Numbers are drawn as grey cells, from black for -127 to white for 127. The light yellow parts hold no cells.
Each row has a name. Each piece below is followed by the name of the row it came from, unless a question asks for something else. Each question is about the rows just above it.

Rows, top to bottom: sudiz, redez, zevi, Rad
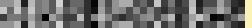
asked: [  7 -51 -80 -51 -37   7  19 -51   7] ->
zevi
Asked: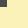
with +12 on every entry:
[-39]

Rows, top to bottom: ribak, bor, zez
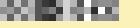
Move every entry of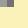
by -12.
[ 15 -25]
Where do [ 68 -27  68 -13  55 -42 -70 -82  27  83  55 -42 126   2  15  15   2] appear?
zez
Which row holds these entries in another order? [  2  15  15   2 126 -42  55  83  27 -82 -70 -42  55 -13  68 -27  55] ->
ribak
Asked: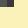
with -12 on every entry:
[-54 -82]

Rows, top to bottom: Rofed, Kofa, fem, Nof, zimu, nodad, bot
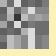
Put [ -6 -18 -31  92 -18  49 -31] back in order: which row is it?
Rofed
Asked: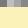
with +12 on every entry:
[ 6 74 48 19]
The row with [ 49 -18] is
Rofed

